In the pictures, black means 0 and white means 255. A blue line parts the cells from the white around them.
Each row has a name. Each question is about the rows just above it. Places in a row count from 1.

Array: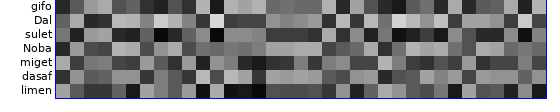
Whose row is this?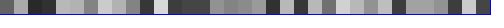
Dal
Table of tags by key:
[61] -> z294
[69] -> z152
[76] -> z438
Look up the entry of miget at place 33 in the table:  z152
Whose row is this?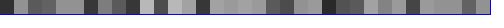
dasaf
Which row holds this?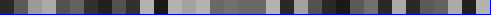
gifo

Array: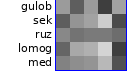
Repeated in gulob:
[155]
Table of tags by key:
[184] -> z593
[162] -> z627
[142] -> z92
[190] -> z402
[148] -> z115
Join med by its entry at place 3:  z115
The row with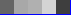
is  lomog

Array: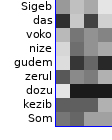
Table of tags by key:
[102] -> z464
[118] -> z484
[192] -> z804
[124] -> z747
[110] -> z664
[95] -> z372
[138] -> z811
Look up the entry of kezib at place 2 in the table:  z372
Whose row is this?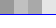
Sigeb
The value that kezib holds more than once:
[95]
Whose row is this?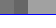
Som
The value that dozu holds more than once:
[26]

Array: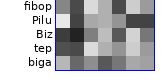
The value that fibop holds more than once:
[74]
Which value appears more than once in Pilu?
[67]
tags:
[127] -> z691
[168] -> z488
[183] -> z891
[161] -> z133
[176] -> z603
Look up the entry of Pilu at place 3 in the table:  z488

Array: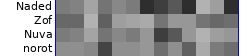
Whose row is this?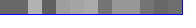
Zof
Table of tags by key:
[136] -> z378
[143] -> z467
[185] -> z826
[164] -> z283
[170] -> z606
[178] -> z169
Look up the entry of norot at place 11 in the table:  z606
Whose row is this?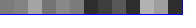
Naded
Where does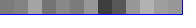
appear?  Nuva

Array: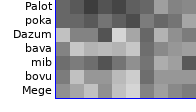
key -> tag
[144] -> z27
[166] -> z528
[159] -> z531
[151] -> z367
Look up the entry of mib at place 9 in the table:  z531
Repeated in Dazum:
[131]
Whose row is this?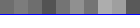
mib
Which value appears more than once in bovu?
[151]

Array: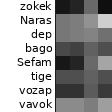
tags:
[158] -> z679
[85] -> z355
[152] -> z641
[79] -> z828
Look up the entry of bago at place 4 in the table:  z828
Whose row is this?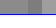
vavok
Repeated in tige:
[79]

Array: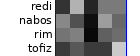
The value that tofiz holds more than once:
[59]
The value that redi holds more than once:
[122]
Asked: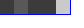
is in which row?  tofiz

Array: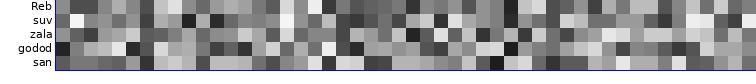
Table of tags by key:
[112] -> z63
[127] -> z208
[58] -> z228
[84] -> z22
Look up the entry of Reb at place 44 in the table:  z22
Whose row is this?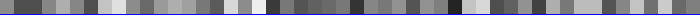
Reb
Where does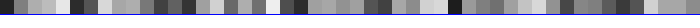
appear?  godod
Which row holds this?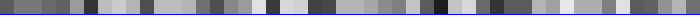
san

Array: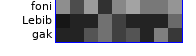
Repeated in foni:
[120]
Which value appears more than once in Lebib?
[35]
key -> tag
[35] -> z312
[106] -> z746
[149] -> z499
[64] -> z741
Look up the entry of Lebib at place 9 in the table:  z746
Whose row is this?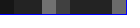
Lebib
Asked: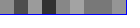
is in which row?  foni

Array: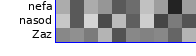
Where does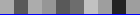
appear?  nefa
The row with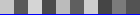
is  nasod

